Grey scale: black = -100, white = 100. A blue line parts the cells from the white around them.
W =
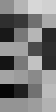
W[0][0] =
12
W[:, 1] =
[42, -56, -6, 28, -5, 22, -75, 16]
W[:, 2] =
[69, -12, 43, -41, 52, 8, -11, 23]
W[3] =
[29, 28, -41, -64]
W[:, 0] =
[12, -63, -81, 29, -84, 29, -95, 16]
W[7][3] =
40
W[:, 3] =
[64, 33, -69, -64, -66, 40, 47, 40]

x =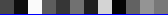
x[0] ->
-44
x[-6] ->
-76
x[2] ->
96
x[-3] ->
-23

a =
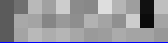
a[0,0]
-29
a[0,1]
-12
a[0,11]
50
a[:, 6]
[7, 40, 21]
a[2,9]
29
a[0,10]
-87
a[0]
[-29, -12, 45, 26, 61, 9, 7, 74, 42, 24, -87, 50]
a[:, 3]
[26, 5, 36]
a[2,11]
19
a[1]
[-29, 32, 29, 5, 20, 11, 40, 29, 13, 61, -91, 29]

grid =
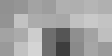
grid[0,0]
14
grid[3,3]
-14
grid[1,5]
51
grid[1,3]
33
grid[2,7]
50
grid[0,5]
37
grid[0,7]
38
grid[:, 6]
[42, 58, 28, 30]
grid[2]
[28, 34, 61, -14, -33, 12, 28, 50]

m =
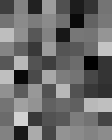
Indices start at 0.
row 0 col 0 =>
-51
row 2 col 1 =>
13
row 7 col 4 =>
-17
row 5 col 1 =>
-94
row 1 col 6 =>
-22
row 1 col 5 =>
-93
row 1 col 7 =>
-6
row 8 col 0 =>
-16
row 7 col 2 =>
15
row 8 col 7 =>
-47
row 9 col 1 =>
-81
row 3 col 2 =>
-56
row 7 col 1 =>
26
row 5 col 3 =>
32
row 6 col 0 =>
14
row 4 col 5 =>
-15
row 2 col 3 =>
3
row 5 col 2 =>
-42
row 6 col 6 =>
-56
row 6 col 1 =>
-28
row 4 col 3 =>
-51
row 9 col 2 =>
34
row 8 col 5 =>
-2
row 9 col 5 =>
9

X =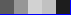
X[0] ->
-29
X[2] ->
65
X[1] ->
18

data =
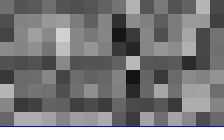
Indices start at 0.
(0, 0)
-12
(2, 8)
-83
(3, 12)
10
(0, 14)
43
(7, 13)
36
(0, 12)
-35
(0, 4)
-34
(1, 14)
19
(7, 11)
-31
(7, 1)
-55
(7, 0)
5
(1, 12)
-3
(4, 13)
-66
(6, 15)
-14
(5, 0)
-56
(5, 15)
15
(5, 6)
-23
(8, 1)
35
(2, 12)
-3
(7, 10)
-44
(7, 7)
-53
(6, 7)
-16
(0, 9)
40
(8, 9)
-54
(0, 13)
-23
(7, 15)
4
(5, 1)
-17
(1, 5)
-3
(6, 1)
-15
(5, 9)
-84
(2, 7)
5
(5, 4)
-46
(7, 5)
-50
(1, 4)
22
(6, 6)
12
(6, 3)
-11

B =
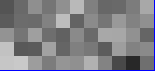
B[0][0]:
-34
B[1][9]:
2
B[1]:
[-29, -15, -16, 2, 48, -22, 9, -8, 20, 2, 13]
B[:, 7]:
[-19, -8, 32, -28, 3]
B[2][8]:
31
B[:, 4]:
[13, 48, -24, -21, 17]
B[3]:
[52, -30, -29, 27, -21, 0, -6, -28, 24, 2, 8]
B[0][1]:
-18

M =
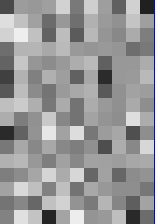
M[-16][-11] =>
-42
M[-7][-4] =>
22
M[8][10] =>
35
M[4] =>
[-22, 55, 18, 10, 20, 36, 45, -25, 19, 19, 35]
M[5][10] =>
45
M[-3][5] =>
-10
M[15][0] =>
2
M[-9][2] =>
37
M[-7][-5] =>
-7
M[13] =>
[27, 70, 50, 1, 50, -10, 32, 19, 11, 11, -7]
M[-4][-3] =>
-20
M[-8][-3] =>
11
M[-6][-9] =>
7
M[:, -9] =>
[19, 26, 51, 42, 18, 0, 9, 37, 14, 15, 7, 19, 30, 50, -19, 53]
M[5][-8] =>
38
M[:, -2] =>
[64, 54, 34, -14, 19, 21, 27, 33, 74, -38, 7, 31, 10, 11, -26, -68]
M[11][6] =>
27
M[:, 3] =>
[25, -16, -23, 32, 10, 38, -9, -7, 58, 81, 32, -1, 67, 1, 51, -72]
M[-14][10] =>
-1
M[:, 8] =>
[-25, 14, 7, 17, 19, 19, 14, 13, 11, 31, 36, 23, -20, 11, 4, 49]
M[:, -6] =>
[-5, -13, -29, 20, 36, -24, 32, -10, -10, 73, -1, 7, 69, -10, 15, 86]
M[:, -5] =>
[62, 39, 44, 17, 45, 31, 39, 35, 28, -7, 13, 27, -20, 32, -4, 16]
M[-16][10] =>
-75
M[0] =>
[-42, 22, 19, 25, 65, -5, 62, 24, -25, 64, -75]
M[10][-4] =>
-39
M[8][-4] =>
16
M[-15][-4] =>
21

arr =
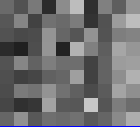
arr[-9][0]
-17
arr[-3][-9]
-4
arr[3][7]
-26
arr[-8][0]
-32
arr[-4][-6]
-20
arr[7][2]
-58
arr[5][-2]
11
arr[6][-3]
-29
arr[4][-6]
-14
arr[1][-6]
-17
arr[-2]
[-45, -62, -58, 28, -30, -32, 56, -33, -2, -15]
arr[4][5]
-14
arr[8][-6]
-17
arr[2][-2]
-1
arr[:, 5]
[48, -3, -33, 40, -14, 25, -25, -32, -11]
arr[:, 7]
[0, -36, -35, -26, -23, -22, -29, -33, -21]
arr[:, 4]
[10, -17, -20, -73, -14, -20, -11, -30, -17]
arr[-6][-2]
30
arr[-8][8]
22
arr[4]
[-35, 5, -23, -1, -14, -14, -48, -23, 22, 25]
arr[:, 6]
[-63, -60, 15, 0, -48, -49, -41, 56, -30]
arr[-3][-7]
15
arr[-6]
[-66, -75, -39, 17, -73, 40, 0, -26, 30, 18]
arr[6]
[-40, -4, -10, 15, -11, -25, -41, -29, 29, 12]
